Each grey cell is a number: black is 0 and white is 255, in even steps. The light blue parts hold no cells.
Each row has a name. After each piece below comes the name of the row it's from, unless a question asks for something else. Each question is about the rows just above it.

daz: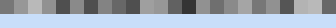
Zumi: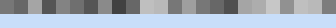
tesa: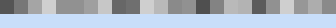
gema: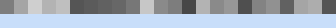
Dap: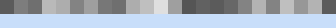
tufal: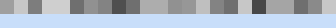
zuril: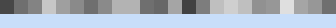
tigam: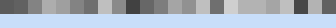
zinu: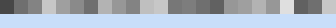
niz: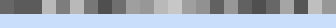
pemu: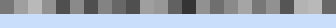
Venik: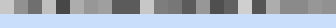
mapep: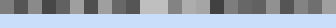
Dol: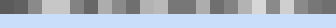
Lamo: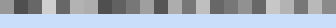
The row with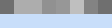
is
tufal
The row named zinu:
[ 71, 111, 131, 199, 159, 138, 111, 179, 151, 131, 191, 199, 119, 125, 111,
  97, 151, 159, 179, 151, 223,  97, 111, 199]
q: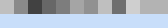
tigam

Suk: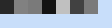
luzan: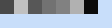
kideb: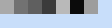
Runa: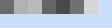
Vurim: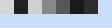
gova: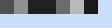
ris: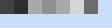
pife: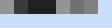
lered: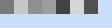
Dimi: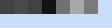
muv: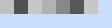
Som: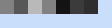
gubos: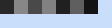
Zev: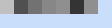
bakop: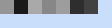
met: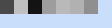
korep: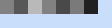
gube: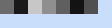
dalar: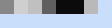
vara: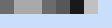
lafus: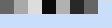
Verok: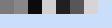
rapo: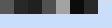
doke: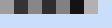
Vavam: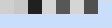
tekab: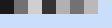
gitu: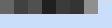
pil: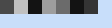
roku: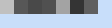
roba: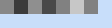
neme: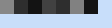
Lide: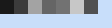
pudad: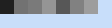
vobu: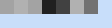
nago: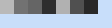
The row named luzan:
[ 73, 192,  87, 114, 129, 177,  11]
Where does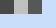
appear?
luzan
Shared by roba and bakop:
[135]
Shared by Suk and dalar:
[192]
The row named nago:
[185, 114, 101,  46, 177,  80,  40]
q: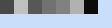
luzan
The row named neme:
[135,  46,  19,  65,  46, 129,  19]

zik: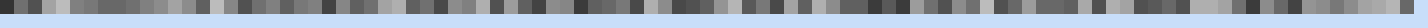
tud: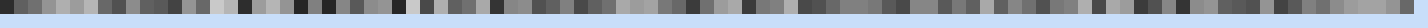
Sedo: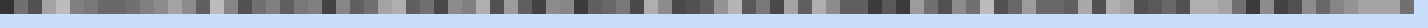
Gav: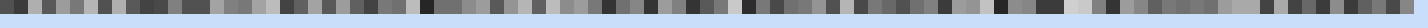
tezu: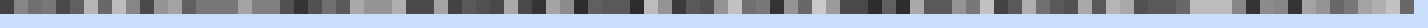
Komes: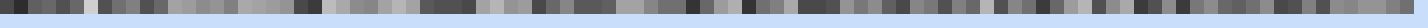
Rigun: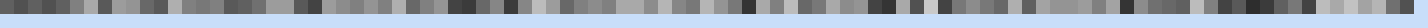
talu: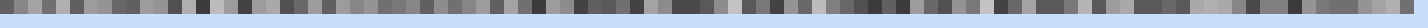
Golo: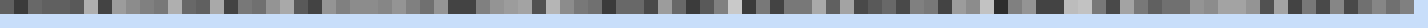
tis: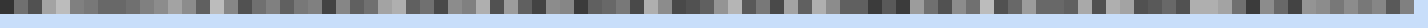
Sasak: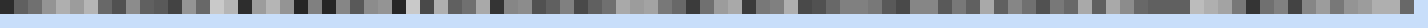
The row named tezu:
[ 67, 134, 112, 120,  73,  96, 181, 104, 188, 134,  73, 148, 163,  96, 120,
 120, 120, 163, 128, 128,  81,  52,  81, 112,  89, 169, 148, 148, 175,  73,
  73, 163,  67,  89,  81,  73, 169,  73,  52, 163, 140,  45,  96,  89,  89,
  45, 188, 148,  59,  89,  81, 148, 194, 112, 120,  52, 148, 104, 201, 156,
  73,  73,  45,  96,  45, 169,  89,  89, 148, 120, 194,  67,  89, 175, 112,
  89,  81, 169,  89, 181, 169,  81,  89,  89, 104, 188, 188, 188, 134,  52,
 140, 134,  52, 163, 148, 104, 120, 163, 175, 194, 104]
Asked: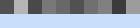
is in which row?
Gav

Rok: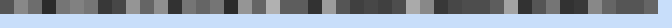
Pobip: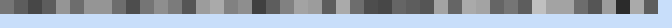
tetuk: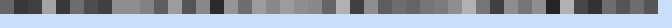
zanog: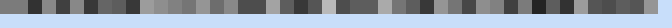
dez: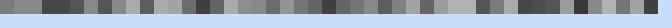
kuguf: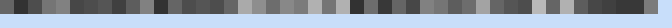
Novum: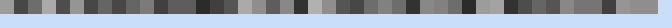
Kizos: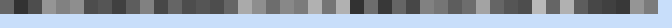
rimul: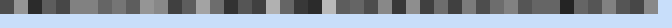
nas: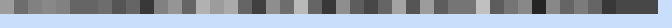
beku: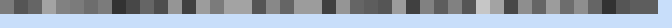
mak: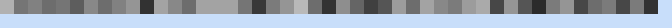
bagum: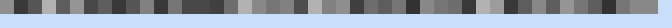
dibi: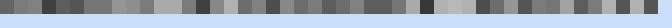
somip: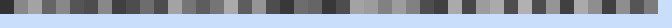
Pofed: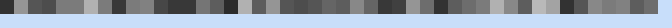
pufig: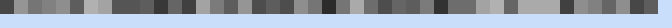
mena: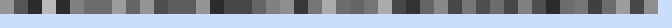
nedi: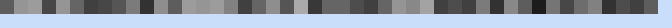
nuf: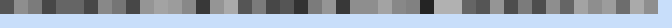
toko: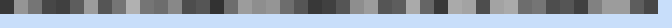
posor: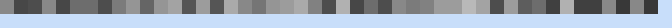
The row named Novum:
[156,  71, 109, 170,  77, 149,  71, 101,  71, 101, 123,  64,  93,  93,  43,
  64,  85, 170, 142,  93, 136,  50, 177, 142,  85,  71, 109, 129, 109,  50,
 136, 129, 109,  43, 156, 163,  50,  77, 101,  85, 136, 117, 117,  64, 149,
 142, 142]
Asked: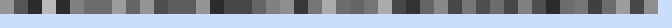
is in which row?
mena
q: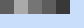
zanog
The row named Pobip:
[117,  93,  71,  93, 149, 109, 149, 149, 109,  77, 117, 142, 123,  85, 156,
 170, 129, 142,  64,  93, 129, 163, 156,  93, 170, 109,  77,  71, 101,  93,
  85, 163, 101, 170, 163, 101, 117,  93, 192, 163, 163, 109,  85, 156,  43,
 170,  93]

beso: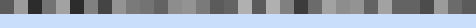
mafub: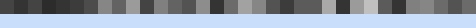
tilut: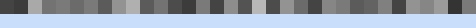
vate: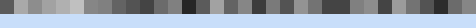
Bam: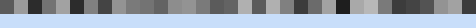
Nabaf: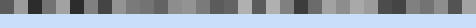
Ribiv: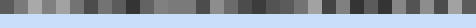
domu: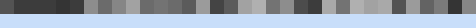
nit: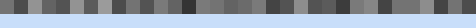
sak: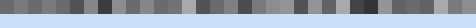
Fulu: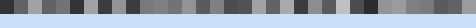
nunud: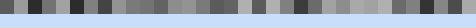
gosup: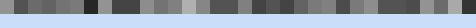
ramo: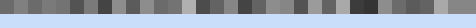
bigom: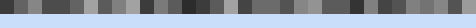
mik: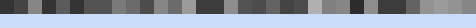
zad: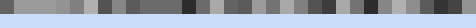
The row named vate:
[ 91, 169, 141, 162, 176, 192, 134, 128,  99,  83,  68, 107, 128,  38,  91,
 162,  99, 134,  60, 122,  83, 147, 115,  68,  68, 128, 141,  68, 155, 115,
  83,  44, 107, 134]
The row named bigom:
[ 60,  99, 134,  76,  76,  99, 162,  91, 128, 162,  60, 122,  91,  44,  60,
  91, 162,  68, 107, 107,  83, 134, 147,  91,  91,  52, 128,  68,  83, 128,
 115, 134,  83, 155]
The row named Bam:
[ 91, 155,  44, 115, 162,  44, 128,  68, 147, 122, 115,  99, 141, 147, 122,
  91,  99, 176,  91, 176, 128,  60, 107, 162,  30, 169, 184, 122,  60,  68,
  83, 147, 162,  60]
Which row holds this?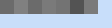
ramo
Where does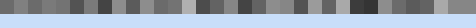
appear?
ramo
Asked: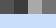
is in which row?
zad
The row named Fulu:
[ 52,  99, 162,  99, 115,  52, 162,  60, 147,  60, 122, 128, 115, 147,  91,
 128,  76,  83, 162,  99, 169,  60, 141,  91, 192,  76,  44, 147, 155, 128,
 122,  91,  99, 155]

